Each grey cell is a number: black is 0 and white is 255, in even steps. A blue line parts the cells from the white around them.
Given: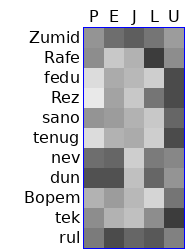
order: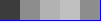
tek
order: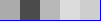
fedu
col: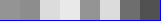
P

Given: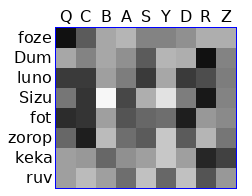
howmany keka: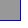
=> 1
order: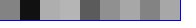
Dum
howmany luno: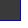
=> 4

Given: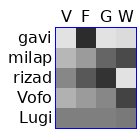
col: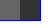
G
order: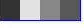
rizad
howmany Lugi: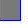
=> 1
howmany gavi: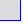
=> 1
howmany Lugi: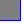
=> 3

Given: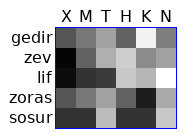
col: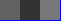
M
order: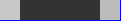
sosur
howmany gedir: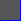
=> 1
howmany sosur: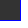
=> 4

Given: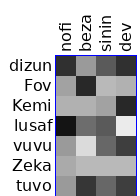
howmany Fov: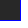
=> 1
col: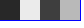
dev
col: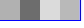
beza
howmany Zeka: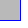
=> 3
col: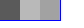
sinin
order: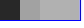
Kemi

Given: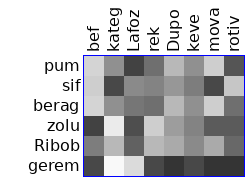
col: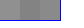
keve
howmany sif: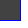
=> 0
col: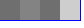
rek
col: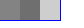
rek
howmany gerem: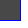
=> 3

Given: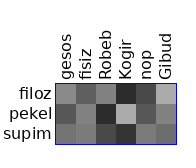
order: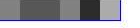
pekel
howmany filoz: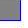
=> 1
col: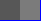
nop
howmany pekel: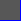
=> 2

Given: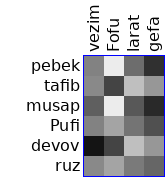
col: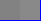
vezim
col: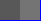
larat
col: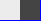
Fofu

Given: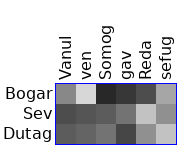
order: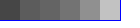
Dutag
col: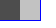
Reda
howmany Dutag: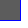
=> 1

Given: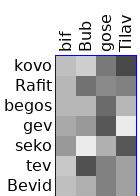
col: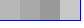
bif
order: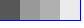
seko
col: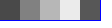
Tilav
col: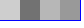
Bub
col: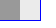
Bub
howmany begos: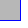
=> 3
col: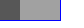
Tilav

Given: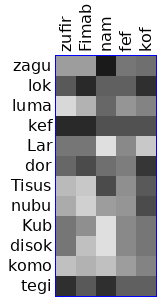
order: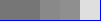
Kub
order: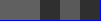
tegi
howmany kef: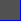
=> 3
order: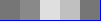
disok
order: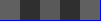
tegi

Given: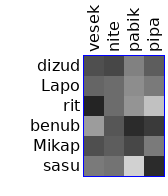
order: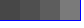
Mikap
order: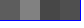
dizud
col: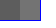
nite
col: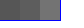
nite
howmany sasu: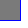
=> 1

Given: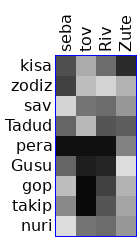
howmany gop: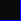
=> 1
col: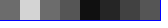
Riv
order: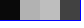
gop
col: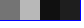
tov
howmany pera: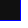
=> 3
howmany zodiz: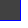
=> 1
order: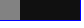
pera

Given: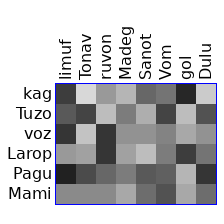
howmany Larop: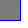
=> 1
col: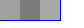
Madeg
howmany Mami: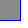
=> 3

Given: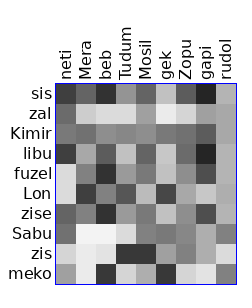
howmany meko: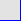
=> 1
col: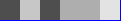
gapi
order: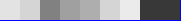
meko

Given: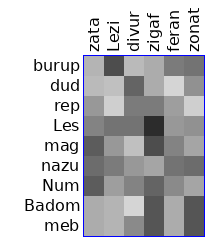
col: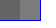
divur
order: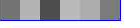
burup

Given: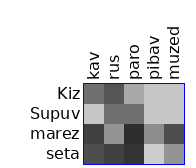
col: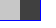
kav
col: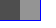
muzed
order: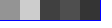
seta
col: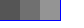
rus
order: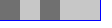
Supuv
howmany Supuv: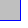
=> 0

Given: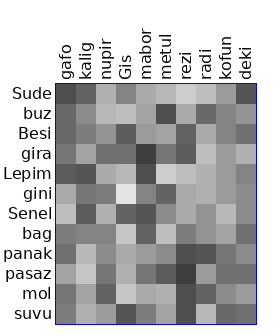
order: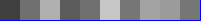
pasaz
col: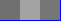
gafo
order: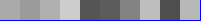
Lepim
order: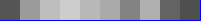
Sude

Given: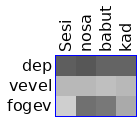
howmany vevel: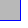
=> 3
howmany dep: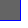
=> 2

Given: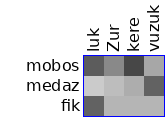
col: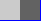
luk
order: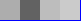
medaz
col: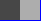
kere
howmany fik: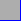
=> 0
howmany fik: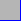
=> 3

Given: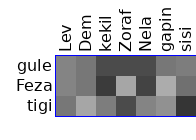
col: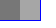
Dem
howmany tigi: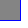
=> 1
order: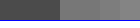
gule
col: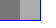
gapin
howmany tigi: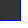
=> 1
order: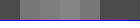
gule
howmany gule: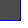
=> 3

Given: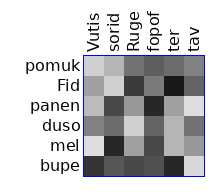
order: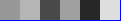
mel
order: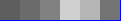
pomuk
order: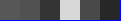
bupe

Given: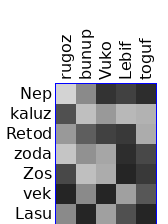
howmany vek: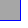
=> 0
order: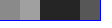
vek

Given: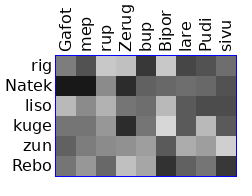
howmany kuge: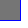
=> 3
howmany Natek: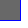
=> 2
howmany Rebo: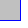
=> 1
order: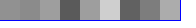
zun

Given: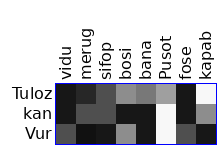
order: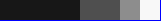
kan
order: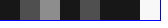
kan
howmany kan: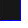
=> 4
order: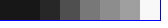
Tuloz
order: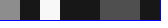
kan
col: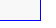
Pusot
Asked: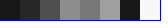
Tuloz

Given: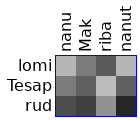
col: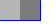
nanu
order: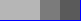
lomi
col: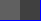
Mak
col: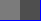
nanu
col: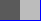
riba
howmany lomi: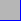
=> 2

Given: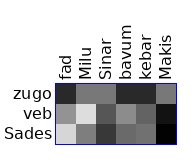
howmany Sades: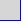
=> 1
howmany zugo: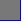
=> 3
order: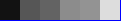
veb
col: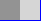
fad
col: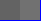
kebar
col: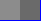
bavum

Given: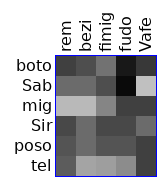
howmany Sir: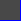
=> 3
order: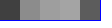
tel
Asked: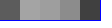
tel
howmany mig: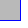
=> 2
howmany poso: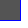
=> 3

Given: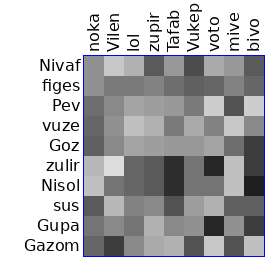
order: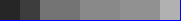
Gupa
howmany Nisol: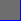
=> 0
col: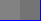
lol
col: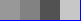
mive

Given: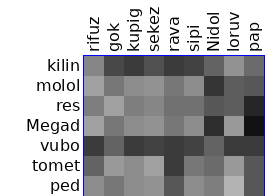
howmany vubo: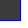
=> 5
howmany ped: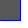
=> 2

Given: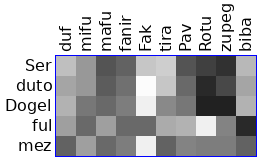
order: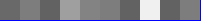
mez
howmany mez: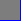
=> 3
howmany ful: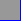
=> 0

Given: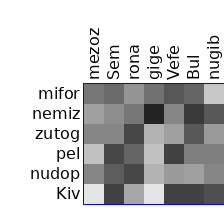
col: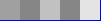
mezoz
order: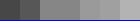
zutog
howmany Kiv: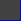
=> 3
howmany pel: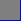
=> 2
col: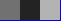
gige
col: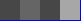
rona
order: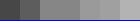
nudop

